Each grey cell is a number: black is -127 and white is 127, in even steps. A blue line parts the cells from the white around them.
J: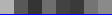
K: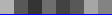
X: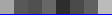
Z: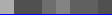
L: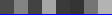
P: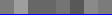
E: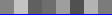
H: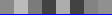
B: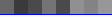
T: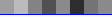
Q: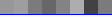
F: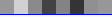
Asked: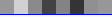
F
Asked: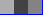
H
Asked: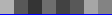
K
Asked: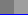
P
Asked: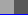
X

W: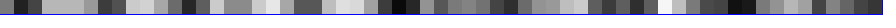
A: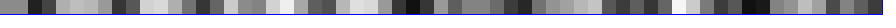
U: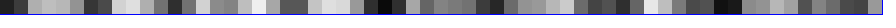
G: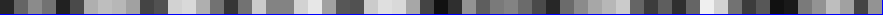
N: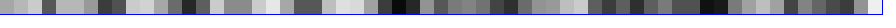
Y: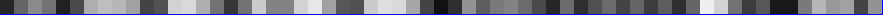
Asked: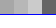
G
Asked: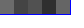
U

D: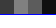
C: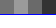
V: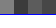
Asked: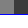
V
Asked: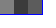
V
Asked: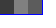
D
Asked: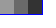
C

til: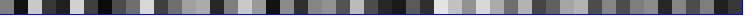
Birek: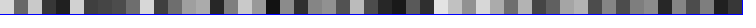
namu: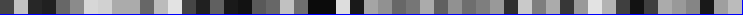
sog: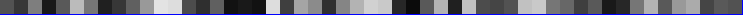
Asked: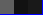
sog
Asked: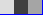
sog
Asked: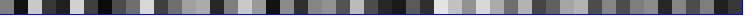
til
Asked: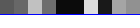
namu
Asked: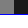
sog

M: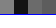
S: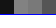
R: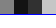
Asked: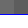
M
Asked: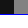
S
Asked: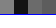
M
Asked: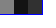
R

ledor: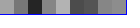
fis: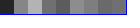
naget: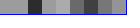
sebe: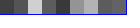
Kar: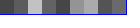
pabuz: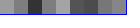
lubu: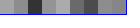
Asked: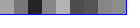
ledor
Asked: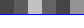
Kar
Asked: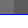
fis

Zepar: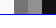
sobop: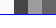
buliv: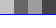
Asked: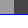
buliv
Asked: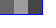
buliv

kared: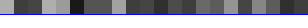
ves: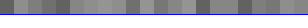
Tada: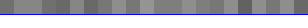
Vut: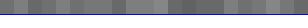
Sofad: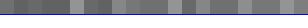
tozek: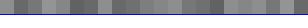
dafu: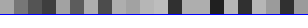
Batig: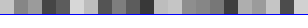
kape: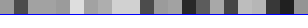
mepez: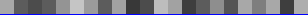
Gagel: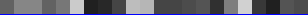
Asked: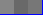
Tada
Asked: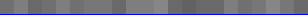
Vut
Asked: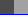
kape
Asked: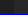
Gagel
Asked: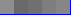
tozek
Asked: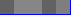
ves
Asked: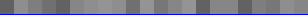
ves

